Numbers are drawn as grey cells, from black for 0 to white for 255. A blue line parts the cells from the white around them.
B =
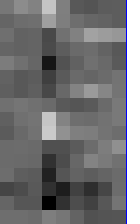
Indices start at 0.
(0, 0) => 119
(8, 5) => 110
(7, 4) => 89
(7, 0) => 112
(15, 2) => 107
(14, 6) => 65
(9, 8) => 109
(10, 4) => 80
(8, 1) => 112
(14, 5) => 77
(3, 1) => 98
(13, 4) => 29
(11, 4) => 76
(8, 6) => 108
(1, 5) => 110
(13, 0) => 69
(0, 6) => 84
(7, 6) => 90
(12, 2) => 91
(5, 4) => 90
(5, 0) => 98
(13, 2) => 89
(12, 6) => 93
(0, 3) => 196
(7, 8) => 121
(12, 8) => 107
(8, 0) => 96
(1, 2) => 111
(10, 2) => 106
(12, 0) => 109
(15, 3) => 126
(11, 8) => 113
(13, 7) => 70
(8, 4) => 131

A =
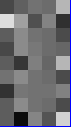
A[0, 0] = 72
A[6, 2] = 114
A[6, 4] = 129
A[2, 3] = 108
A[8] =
[93, 11, 133, 84, 209]
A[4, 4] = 182
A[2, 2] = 114
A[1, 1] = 160
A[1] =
[221, 160, 80, 131, 48]
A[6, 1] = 118
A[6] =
[50, 118, 114, 114, 129]
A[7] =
[93, 139, 114, 108, 75]

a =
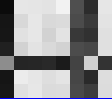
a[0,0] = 11
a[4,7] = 51
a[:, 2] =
[229, 231, 231, 227, 38, 230, 231]
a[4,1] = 37
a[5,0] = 21
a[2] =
[22, 225, 231, 210, 227, 56, 49, 224]
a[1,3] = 217
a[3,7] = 224
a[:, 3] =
[227, 217, 210, 217, 41, 222, 219]
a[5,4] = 228
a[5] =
[21, 236, 230, 222, 228, 70, 42, 221]
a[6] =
[23, 224, 231, 219, 220, 73, 61, 220]
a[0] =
[11, 230, 229, 227, 242, 79, 44, 230]

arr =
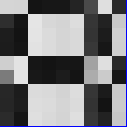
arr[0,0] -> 213
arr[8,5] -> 223
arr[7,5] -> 219
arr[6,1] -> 28
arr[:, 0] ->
[213, 46, 29, 28, 207, 123, 39, 38, 43]
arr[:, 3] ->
[23, 215, 219, 219, 19, 21, 217, 219, 217]
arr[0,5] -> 36
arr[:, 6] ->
[74, 54, 52, 56, 162, 172, 54, 51, 55]
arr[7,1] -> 29
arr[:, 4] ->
[23, 212, 213, 213, 22, 28, 211, 213, 212]
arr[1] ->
[46, 21, 229, 215, 212, 221, 54, 34, 201]
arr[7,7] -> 19
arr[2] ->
[29, 19, 228, 219, 213, 217, 52, 28, 208]
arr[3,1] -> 21
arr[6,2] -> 219
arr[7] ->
[38, 29, 221, 219, 213, 219, 51, 19, 203]

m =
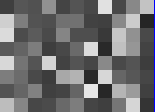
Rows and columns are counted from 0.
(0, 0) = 63
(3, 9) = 150
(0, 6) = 72
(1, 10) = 37
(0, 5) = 84
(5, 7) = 215
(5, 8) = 102
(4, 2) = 84
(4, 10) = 61
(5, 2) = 73
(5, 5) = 179
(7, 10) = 52
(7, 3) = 75
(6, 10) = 64
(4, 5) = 84
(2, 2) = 91
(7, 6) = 69
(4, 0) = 216
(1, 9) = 204
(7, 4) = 105
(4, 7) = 137
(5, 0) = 125
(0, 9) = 136
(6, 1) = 101
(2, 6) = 78
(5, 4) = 168
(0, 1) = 86
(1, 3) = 79
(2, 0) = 219
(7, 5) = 125
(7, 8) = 118

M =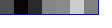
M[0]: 79
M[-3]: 139
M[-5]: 41
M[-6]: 6

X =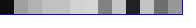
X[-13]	14
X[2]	177
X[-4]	33
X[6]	213

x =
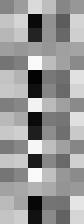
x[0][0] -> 132
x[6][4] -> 105
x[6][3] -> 133
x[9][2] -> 30
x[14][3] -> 116
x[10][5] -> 134
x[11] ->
[198, 203, 26, 135, 105, 208]
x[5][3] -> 120
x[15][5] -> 213
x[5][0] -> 195
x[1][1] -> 213
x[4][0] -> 116
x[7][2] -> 242
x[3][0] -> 158
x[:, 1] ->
[156, 213, 199, 151, 127, 179, 194, 135, 169, 207, 135, 203, 133, 167, 164, 205]
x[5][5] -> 225
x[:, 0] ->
[132, 196, 183, 158, 116, 195, 199, 126, 185, 200, 121, 198, 117, 162, 186, 196]
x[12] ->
[117, 133, 249, 192, 151, 139]
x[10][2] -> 246
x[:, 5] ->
[151, 212, 207, 164, 138, 225, 212, 138, 224, 201, 134, 208, 139, 153, 229, 213]
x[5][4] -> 111
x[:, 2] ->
[218, 9, 35, 158, 249, 3, 15, 242, 10, 30, 246, 26, 249, 179, 7, 17]
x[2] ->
[183, 199, 35, 147, 104, 207]
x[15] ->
[196, 205, 17, 138, 98, 213]
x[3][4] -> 160
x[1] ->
[196, 213, 9, 145, 92, 212]

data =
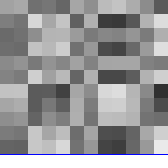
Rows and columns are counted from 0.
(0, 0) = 162
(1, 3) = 167
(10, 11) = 234
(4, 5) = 162
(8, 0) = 142
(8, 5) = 175
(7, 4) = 94
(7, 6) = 124
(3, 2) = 194
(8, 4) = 125
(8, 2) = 100
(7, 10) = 122
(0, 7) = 187
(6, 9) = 181
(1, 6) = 176
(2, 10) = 123
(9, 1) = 118
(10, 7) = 68
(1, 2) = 215
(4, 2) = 121
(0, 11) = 90
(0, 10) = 140
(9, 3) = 166
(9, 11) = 207
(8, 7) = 189
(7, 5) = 173
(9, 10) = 168
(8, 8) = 187
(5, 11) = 207
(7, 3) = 120
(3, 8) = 68
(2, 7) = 135
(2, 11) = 175
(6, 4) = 65
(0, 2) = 112

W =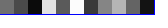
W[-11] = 111
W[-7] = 90
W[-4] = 133
